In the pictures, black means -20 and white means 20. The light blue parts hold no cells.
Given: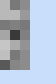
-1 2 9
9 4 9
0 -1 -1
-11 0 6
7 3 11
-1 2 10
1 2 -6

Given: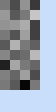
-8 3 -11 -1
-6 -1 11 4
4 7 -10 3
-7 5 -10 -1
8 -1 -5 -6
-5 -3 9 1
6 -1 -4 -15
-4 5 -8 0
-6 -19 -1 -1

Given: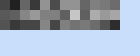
-15 -4 -11 3 -8 3 3 -4 0 -1 -3 -9
-5 1 4 0 0 -5 11 -5 7 4 6 -6
-11 -9 -9 1 -9 0 -2 -1 -3 -7 -13 -7

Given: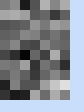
2 -16 -7 8 1 7 -1
7 5 -6 -4 -11 -5 6
-6 -5 3 -1 5 3 -7
-4 1 0 -5 -2 -5 -5
1 -8 -9 1 -3 -4 -3
-13 -19 -4 -10 7 -7 -9
-2 5 -12 -2 -5 -13 -1
-1 -5 -11 -4 1 -4 -5
0 -7 -7 5 11 15 -15
-16 -15 6 -3 7 0 -12

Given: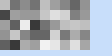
-2 2 -2 10 5 1 -4 3 10
5 4 4 11 15 13 0 4 -9
-5 17 -11 -2 4 10 11 10 5
11 1 -4 -4 13 -1 7 1 3
-11 7 5 18 16 8 15 6 -5

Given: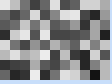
10 -2 -10 -4 15 -8 -5 13 13 7 16
-9 -4 14 -8 1 15 16 -9 -14 4 -3
-3 11 -2 10 -6 -3 4 -12 6 -2 -6
12 16 -7 16 -9 -9 -8 -6 6 -15 -13
-2 -9 3 -5 8 1 -5 12 0 11 14
15 7 10 17 -10 10 -11 -14 13 -7 9
-10 -9 7 -6 -9 -1 8 -14 0 9 -12
-14 -12 17 -13 -2 15 13 1 -17 9 -4

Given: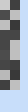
-10 12
10 -8
-11 10
-9 -9
10 -9
10 -8
-10 -9
-11 9
10 -10

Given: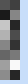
-10 -7
1 -16
-14 11
-8 8
-12 1
-1 -4
19 5
-14 2
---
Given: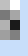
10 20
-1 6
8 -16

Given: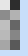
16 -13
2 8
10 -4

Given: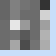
-4 0
-4 0
-3 16

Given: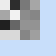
17 -13
6 18
-15 -4

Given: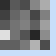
-13 -6
-10 -4
-6 -2

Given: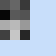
-7 -4
-19 -6
7 9

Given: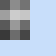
-6 2
5 12
-6 4
